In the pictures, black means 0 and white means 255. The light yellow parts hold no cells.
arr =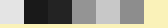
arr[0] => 228
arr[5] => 141
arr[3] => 148

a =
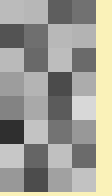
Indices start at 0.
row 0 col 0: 187
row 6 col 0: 199
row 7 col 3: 194
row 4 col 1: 169
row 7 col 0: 152
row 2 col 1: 105
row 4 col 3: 216
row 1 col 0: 83
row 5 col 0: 47

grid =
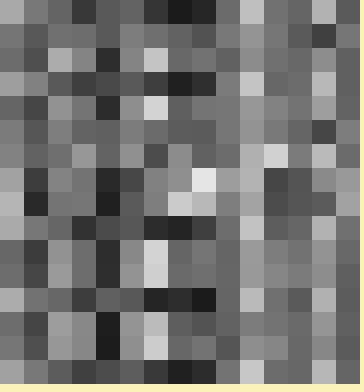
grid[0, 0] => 169
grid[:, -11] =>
[89, 89, 45, 73, 44, 96, 99, 41, 32, 75, 45, 46, 96, 30, 28, 76]
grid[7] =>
[162, 61, 131, 115, 41, 71, 129, 143, 229, 157, 179, 70, 84, 138, 153]
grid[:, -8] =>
[27, 98, 104, 32, 95, 92, 140, 143, 203, 36, 101, 106, 45, 94, 103, 32]
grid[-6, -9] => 211
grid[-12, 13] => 158
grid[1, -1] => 118
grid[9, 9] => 109
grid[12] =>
[172, 114, 103, 61, 96, 88, 37, 45, 27, 101, 186, 112, 90, 177, 92]
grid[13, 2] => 157
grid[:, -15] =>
[169, 117, 108, 158, 101, 123, 130, 162, 181, 170, 103, 109, 172, 109, 118, 161]
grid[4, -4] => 130
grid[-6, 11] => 125
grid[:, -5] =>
[191, 148, 140, 196, 151, 147, 176, 179, 163, 194, 154, 153, 186, 124, 142, 199]
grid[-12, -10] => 142
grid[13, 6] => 187
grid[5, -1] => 125
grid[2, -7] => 114
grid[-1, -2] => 183
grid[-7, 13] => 178
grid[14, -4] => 134
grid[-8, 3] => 118
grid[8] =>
[181, 41, 116, 118, 32, 90, 126, 203, 184, 126, 163, 76, 85, 91, 162]
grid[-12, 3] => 116
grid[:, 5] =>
[99, 125, 132, 89, 142, 124, 144, 71, 90, 87, 136, 147, 88, 148, 143, 93]
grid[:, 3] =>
[56, 109, 132, 63, 116, 99, 151, 115, 118, 50, 109, 109, 61, 136, 135, 64]
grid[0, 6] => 53
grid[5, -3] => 101
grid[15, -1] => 101

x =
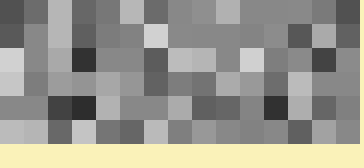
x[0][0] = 81
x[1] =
[89, 136, 182, 95, 124, 130, 209, 137, 136, 136, 132, 140, 87, 170, 97]
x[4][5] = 136
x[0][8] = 143
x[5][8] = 152
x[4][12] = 174
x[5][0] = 187
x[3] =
[198, 125, 156, 148, 167, 150, 98, 125, 115, 171, 153, 109, 187, 136, 136]
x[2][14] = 139
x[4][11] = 49
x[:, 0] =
[81, 89, 209, 198, 136, 187]
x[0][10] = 136
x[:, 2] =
[182, 182, 169, 156, 66, 104]
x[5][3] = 196
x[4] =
[136, 136, 66, 45, 178, 136, 136, 171, 96, 102, 132, 49, 174, 102, 128]
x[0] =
[81, 108, 182, 103, 119, 183, 107, 136, 143, 177, 136, 136, 137, 122, 81]
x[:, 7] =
[136, 137, 188, 125, 171, 127]
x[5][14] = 136
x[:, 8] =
[143, 136, 181, 115, 96, 152]
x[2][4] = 136
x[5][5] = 102

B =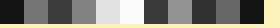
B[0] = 19
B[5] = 251
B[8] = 50
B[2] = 60

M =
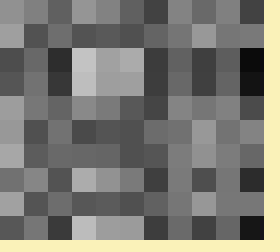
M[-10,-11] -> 145
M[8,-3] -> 151
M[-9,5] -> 80
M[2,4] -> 161
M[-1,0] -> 87
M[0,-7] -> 130
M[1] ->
[159, 82, 110, 83, 89, 80, 100, 117, 152, 118, 121]
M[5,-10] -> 80
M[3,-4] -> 104
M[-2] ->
[161, 84, 109, 87, 91, 80, 97, 118, 151, 119, 119]
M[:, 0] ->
[145, 159, 77, 85, 157, 152, 167, 113, 161, 87]
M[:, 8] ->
[105, 152, 63, 64, 118, 152, 145, 78, 151, 65]
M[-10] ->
[145, 128, 96, 149, 130, 96, 66, 131, 105, 128, 66]
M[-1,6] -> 61
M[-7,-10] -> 114
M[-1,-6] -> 155
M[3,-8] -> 190
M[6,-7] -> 101
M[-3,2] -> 83
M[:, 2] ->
[96, 110, 45, 55, 100, 114, 105, 83, 109, 58]
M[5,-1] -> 131

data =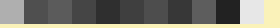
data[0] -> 175
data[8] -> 93
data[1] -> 79
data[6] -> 77

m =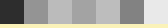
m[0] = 45
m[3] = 163
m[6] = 233
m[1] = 148

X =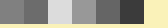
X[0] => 128
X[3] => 152
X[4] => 101

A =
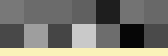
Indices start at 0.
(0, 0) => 120
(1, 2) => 69
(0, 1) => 107
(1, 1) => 158
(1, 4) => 109

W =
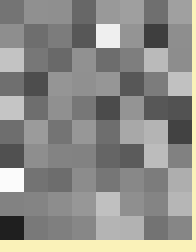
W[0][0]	116
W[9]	[31, 121, 127, 135, 180, 178, 115, 134]
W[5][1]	155
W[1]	[142, 110, 124, 87, 239, 148, 62, 142]
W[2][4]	109
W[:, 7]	[160, 142, 141, 193, 82, 66, 129, 174, 182, 134]
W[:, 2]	[143, 124, 105, 149, 144, 116, 131, 109, 141, 127]
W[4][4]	75
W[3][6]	124
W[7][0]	251
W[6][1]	142
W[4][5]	148
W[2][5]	126
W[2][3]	145
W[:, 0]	[116, 142, 195, 111, 197, 110, 80, 251, 130, 31]
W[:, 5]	[159, 148, 126, 87, 148, 168, 91, 136, 143, 178]
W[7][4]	118
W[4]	[197, 110, 144, 119, 75, 148, 87, 82]
